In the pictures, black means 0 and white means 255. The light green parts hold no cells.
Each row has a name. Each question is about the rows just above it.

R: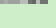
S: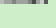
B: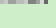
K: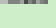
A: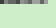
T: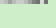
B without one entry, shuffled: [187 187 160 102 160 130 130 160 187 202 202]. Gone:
[216]
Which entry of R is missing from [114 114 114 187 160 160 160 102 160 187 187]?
[172]
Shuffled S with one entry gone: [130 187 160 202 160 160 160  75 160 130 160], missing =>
[89]
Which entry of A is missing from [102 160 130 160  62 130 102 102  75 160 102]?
[145]

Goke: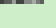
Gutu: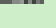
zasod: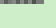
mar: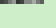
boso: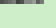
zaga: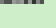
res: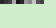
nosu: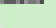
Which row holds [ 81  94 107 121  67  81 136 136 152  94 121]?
boso
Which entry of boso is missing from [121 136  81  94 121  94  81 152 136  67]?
[107]
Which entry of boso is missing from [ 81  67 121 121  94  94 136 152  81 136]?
[107]

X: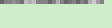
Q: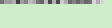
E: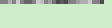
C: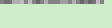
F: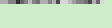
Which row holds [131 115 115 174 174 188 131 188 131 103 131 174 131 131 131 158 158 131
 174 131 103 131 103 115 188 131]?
C
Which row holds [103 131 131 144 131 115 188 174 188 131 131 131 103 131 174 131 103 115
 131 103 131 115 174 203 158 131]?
X
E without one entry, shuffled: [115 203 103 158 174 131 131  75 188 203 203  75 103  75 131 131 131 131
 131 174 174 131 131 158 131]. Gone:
[90]
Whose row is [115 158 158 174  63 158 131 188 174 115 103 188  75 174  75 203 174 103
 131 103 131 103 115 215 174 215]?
Q
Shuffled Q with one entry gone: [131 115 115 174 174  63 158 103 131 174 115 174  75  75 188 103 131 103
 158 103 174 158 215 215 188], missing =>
[203]
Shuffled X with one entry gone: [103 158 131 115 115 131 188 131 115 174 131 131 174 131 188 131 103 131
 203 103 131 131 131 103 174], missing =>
[144]

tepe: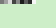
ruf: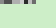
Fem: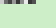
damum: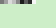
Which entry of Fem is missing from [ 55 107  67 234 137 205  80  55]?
[150]
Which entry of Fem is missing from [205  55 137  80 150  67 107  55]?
[234]

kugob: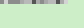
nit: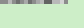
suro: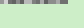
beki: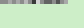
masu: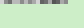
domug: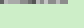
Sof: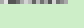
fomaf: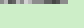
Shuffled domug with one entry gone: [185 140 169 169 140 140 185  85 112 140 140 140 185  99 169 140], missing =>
[197]
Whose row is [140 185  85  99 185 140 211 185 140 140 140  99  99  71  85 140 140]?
fomaf
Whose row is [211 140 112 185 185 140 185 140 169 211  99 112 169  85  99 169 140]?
masu
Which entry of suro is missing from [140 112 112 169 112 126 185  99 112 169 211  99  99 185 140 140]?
[153]
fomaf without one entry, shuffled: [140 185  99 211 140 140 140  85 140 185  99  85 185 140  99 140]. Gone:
[71]
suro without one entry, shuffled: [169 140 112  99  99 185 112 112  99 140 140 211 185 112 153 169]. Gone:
[126]

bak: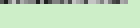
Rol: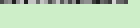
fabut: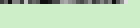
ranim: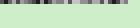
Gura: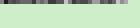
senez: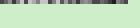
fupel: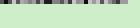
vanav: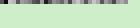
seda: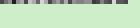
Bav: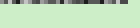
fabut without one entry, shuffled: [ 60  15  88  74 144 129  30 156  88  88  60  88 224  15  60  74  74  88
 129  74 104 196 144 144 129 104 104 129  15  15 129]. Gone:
[170]
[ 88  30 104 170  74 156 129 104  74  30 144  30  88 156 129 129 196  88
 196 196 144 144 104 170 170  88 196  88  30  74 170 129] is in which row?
ranim
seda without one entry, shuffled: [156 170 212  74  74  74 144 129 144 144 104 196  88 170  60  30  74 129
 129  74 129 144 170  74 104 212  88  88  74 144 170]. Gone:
[117]
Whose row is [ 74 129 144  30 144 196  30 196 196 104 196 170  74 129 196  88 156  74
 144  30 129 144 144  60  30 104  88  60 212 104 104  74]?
Rol
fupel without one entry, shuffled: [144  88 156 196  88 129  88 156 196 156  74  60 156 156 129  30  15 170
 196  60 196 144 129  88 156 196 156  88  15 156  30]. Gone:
[104]
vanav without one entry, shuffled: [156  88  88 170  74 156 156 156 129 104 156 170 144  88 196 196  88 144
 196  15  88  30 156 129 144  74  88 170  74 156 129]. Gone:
[182]
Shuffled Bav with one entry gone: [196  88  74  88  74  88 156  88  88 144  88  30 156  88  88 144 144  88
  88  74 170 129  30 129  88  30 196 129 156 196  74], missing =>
[44]

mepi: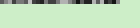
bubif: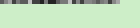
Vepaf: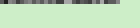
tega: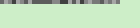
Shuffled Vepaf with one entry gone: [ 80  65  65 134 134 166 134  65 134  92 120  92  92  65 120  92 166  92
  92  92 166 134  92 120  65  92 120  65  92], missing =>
[35]
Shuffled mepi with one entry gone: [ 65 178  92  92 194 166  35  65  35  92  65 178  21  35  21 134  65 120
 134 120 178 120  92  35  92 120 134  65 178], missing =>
[49]
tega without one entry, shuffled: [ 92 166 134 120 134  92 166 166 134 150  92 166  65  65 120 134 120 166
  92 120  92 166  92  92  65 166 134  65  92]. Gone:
[105]
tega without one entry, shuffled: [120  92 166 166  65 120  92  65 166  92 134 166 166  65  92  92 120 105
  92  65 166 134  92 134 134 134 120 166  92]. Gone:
[150]
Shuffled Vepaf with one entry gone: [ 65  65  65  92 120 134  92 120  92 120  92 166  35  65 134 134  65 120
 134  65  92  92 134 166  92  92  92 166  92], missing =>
[80]

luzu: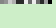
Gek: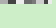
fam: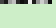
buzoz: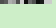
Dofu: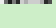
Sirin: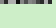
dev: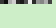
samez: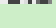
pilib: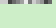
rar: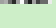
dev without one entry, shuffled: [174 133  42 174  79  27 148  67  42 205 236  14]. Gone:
[54]
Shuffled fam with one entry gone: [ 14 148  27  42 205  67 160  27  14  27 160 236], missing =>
[190]
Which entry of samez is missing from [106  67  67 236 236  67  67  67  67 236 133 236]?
[220]
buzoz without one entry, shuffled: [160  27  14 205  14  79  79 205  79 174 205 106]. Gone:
[93]
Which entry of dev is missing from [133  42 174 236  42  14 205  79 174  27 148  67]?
[54]

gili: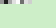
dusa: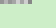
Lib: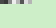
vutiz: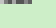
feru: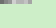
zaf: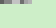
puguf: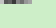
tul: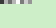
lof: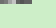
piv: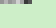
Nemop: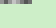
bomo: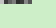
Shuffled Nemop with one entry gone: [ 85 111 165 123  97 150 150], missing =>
[195]
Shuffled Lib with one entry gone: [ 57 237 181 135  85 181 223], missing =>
[72]
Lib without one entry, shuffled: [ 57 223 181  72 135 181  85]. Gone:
[237]

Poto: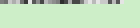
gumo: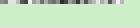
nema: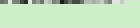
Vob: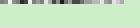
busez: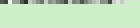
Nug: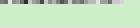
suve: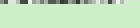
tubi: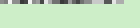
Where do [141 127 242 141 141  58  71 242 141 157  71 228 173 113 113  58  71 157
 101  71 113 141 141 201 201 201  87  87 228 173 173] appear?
tubi
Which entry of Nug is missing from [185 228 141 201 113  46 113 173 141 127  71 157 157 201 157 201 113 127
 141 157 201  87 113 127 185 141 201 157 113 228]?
[213]
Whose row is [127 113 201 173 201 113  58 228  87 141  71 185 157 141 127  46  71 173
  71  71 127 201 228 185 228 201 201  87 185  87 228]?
Poto
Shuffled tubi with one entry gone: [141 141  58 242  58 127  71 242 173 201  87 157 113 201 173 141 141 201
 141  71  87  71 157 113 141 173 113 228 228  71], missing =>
[101]

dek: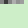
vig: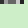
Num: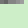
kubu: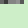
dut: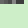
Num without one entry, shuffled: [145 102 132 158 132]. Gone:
[116]
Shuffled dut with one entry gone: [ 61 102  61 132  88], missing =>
[73]

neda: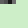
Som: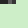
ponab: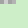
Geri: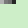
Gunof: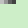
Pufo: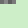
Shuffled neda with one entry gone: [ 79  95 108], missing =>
[26]
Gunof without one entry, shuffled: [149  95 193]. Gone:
[65]
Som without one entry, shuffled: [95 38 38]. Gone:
[53]
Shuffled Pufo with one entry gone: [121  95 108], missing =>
[137]
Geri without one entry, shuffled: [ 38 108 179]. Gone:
[121]
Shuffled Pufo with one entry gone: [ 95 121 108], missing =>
[137]
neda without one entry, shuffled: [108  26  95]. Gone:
[79]

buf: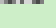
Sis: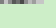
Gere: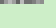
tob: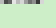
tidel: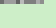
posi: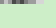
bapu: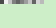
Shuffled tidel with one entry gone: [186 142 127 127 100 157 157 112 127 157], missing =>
[172]
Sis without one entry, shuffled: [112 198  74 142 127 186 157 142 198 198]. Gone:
[88]
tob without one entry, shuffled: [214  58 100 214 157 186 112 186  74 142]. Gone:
[228]

